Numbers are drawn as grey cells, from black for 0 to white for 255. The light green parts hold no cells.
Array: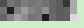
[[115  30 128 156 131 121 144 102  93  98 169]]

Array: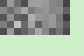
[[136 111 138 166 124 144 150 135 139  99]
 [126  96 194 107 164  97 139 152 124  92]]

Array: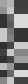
[[144 197  67  67]
 [ 52  91 218 218]
 [201 129  53  53]
 [ 66 201 133 133]
 [188 149  55  55]
 [133 201  67  67]]

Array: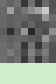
[[103 161  99 117 142 163 201  86]
 [104  93 103  83 101  80  85  98]
 [104  95 102 100  93  85 150 103]
 [108 124 105  73 130  95 122  81]]

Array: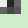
[[100  71  87]]

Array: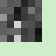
[[ 95  98  22  61 118  79]
 [ 92  53 213  84  79  57]
 [122  58 202  68  76  29]]
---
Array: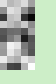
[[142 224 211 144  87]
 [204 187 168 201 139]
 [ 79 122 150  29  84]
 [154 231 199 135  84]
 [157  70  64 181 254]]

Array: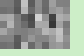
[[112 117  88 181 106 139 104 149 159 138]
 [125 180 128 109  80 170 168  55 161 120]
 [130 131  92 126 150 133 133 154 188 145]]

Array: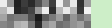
[[183 229  37  50  69 155 237  45 186 234 181  56 243]
 [134 122 174 185 117  42 141 165 110 121 146 159 115]]

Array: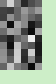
[[ 65  59 101 153 122 155]
 [150  16 171 139  23  56]
 [ 62  31 101 123 238  37]
 [143  65 203  48 204  25]
 [101 194 122  99  11 154]]

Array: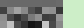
[[ 65 134 162 137  84  63 148 144  56]
 [147 193  78  52  21  30 198  74 136]]

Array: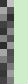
[[167  86]
 [ 65  85]
 [132  80]
 [166  78]
 [ 64 121]
 [ 68 124]]

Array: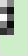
[[100  19]
 [129  13]]
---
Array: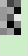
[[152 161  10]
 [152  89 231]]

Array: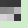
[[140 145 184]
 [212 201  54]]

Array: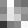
[[129 231 170]
 [160 227 206]]

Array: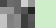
[[153 151 102]
 [197 128 141]]

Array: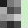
[[172  75 102]
 [152 163 203]]

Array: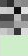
[[207 200  16]
 [ 63  65 186]]
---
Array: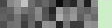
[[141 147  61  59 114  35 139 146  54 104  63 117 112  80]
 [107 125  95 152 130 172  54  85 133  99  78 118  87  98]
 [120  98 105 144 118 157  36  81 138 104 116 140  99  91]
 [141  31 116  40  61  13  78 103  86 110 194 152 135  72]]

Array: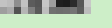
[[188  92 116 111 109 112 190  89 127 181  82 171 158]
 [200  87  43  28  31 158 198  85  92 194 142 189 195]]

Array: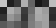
[[ 66 161 147 126  69  90 108  90]
 [ 43 163 169 122  52 131 151  51]
 [ 49 157 173 109  59 150 173  33]
 [189  42  24  99 175  55  31 197]]

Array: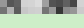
[[203 150 139  54 153 116 208 206 199  92 177 115]
 [211  71  96  76  83 159 220 212 210  97  86 151]]

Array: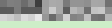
[[181 113 117 191 137 131 208 144 106 151 230 208 218 190 205 213]
 [143 199 195 111 170 183  92 168 203 161  89  90  89 124  92  91]
 [113 166 167 143 148 148 122 168 170 159  61 128 108 125 127 114]]

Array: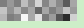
[[209  43  84 156 121 227 167 246 138 126 182]
 [155 195 150 127 166 103 166 137 182 146 196]
 [166  91 138 175 134 212 146 190 126 152 126]]

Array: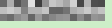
[[142 148 110 139 101 149 146 134 117 152 102 153 140 108 122]
 [193 173 202 185 174 115 100 101 196 180 180 131 189 204 191]
 [ 75  78 180  71 210 166 186 198 146  63 224 116  85 174 105]]
